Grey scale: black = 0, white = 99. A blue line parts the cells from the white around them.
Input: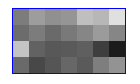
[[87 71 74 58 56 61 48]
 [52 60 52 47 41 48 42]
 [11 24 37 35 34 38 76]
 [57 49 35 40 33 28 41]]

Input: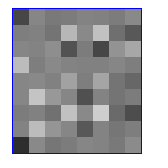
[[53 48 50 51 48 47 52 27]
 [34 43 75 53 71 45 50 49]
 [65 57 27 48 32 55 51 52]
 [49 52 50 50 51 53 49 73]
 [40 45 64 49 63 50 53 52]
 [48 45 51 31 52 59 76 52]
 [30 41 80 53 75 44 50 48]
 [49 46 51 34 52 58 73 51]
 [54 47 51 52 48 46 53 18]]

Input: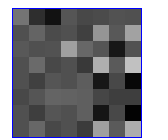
[[31 32 29 28 33  7 18 45]
 [63 34 58 25 31 29 39 31]
 [32  9 33 40 62 32 31 34]
 [75 35 68 22 31 28 41 31]
 [ 3 28  9 36 31 33 25 31]
 [24 24 27 37 38 39 33 28]
 [ 1 28  8 37 31 33 24 31]
 [67 35 62 23 31 28 40 31]]

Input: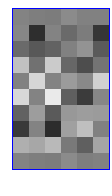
[[50 50 54 48 49 51]
 [21 48 41 51 18 52]
 [35 57 50 38 34 41]
 [45 30 40 79 44 75]
 [81 53 60 51 83 50]
 [52 23 37 91 51 84]
 [60 61 59 35 61 38]
 [50 74 62 17 51 22]
 [64 37 47 72 65 68]
 [50 49 54 48 49 51]]

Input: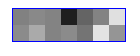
[[87 51 39 12 51 53 50]
 [58 88 45 54 51 66 54]]

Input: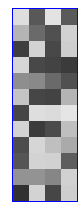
[[35 88 34 86]
 [81 31 41 70]
 [80 28 82 24]
 [23 26 28 83]
 [31 41 53 55]
 [70 26 27 76]
 [89 85 86 27]
 [74 29 23 82]
 [66 74 83 30]
 [36 81 82 33]
 [81 52 57 57]
 [80 27 82 19]]
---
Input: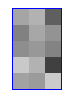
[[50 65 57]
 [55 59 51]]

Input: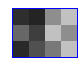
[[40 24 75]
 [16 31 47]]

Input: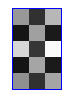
[[ 8 62 10]
 [83 21 97]]

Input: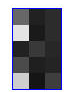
[[88 10 17]
 [13 22 15]]

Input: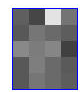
[[34 46 41]
 [53 48 52]]

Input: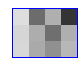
[[83 67 43]
 [84 66 56]]

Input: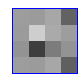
[[60 80 66]
 [57 24 48]]

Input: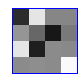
[[58 40  9]
 [89 12 54]]

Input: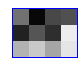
[[13 33 18]
 [69 78 64]]
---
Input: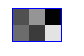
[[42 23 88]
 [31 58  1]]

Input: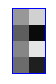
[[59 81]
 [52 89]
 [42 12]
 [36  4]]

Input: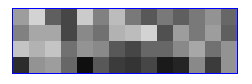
[[76 69 76 44 57 53 34 27 40 40 53 65 44 57]
 [61 82 37 27 79 50 73 47 34 47 37 47 57 40]
 [50 65 65 27 53 44 69 73 82 31 61 47 61 37]
 [17 57 61 40  6 34 23 20 27 10 14 53 23 57]]

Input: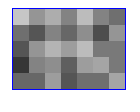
[[77 58 67 51 73 51 43]
 [43 33 51 40 55 30 58]
 [40 40 61 33 43 43 64]
 [33 58 70 61 73 47 47]
 [21 51 55 37 61 64 47]]

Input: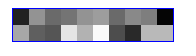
[[65 37 33 89 69 97 30 16 72 72]
 [13 57 41 45 57 61 41 53 49  2]]

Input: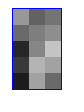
[[59 38 45]
 [41 49 55]
 [22 70 63]
 [15 52 76]
 [11 63 41]]
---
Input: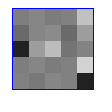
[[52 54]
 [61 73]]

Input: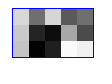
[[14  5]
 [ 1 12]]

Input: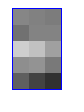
[[51 51]
 [75 62]]

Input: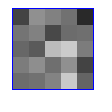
[[50 28]
 [35 73]]

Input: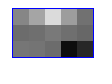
[[43 47]
 [45 42]]

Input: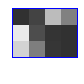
[[30 20]
 [49 21]]

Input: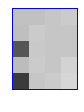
[[79 77]
 [78 77]]

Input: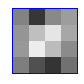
[[74 89]
 [92 73]]
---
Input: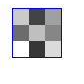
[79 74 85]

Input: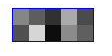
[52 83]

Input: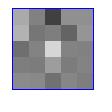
[66 46 83 48 49]

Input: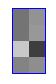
[45 59]

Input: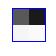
[34 97]

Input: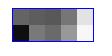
[39 47]

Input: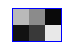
[72 22]

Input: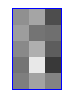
[56 45 36]
